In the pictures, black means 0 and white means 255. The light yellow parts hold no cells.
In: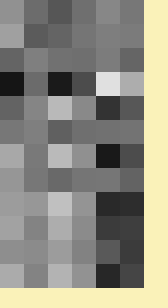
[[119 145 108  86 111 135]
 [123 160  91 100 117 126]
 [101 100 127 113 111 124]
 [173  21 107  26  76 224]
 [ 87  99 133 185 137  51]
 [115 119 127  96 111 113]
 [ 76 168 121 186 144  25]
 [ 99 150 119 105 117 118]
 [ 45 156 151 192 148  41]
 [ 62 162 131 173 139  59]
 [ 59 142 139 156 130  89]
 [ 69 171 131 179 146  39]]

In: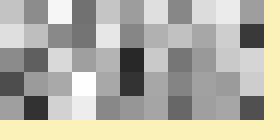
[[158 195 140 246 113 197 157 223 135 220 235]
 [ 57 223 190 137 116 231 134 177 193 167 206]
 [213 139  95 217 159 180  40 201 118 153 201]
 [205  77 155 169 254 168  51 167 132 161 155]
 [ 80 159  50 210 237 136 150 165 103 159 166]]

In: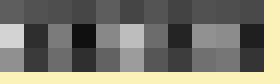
[[ 73  94  82  78  70  93  69  84  67  81  78]
 [ 31 211  46 123  16 136 189 108  36 145 140]
 [ 52 144  58 108  47  98 156  86  61 112 118]]

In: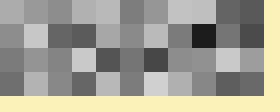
[[ 89 172 153 141 177 185 125 150 194 191 100]
 [ 75 141 199 101  91 167 138 186 123  28 117]
 [157 123 148 132 201  84 117  71 141 145 201]
 [105 111 179 136 102 184 124 208 176 135  94]]

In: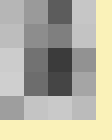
[[198 182 154  92]
 [195 189 141 127]
 [146 204 114  59]
 [165 207 109  69]
 [187 158 196 201]]

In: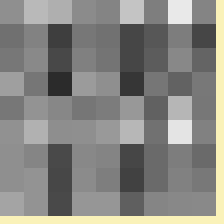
[[132 143 185 175 139 132 196 126 233]
 [ 70 112 130  62 119 113  70  87 125]
 [100 119 137  72 128 116  70  92 136]
 [120 159 118  43 155 143  54 118  98]
 [119 119 147 135 118 124 152  97 182]
 [129 145 177 142 143 153 183 113 228]
 [106 143 133  73 136 132  70 106 125]
 [120 143 147  71 139 126  65 106 129]
 [137 164 147  73 150 150  95 133 136]]
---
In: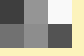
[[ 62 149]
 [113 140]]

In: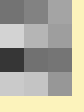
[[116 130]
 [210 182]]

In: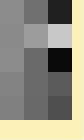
[[141 111]
 [138 156]]

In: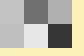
[[196 112]
 [191 231]]

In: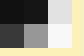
[[ 15  21]
 [ 55 151]]

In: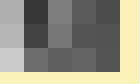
[[176  55]
 [182  67]]

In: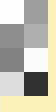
[[252 156]
 [141 174]]

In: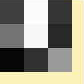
[[ 63 251]
 [115 247]]

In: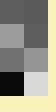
[[ 93  90]
 [155  94]]
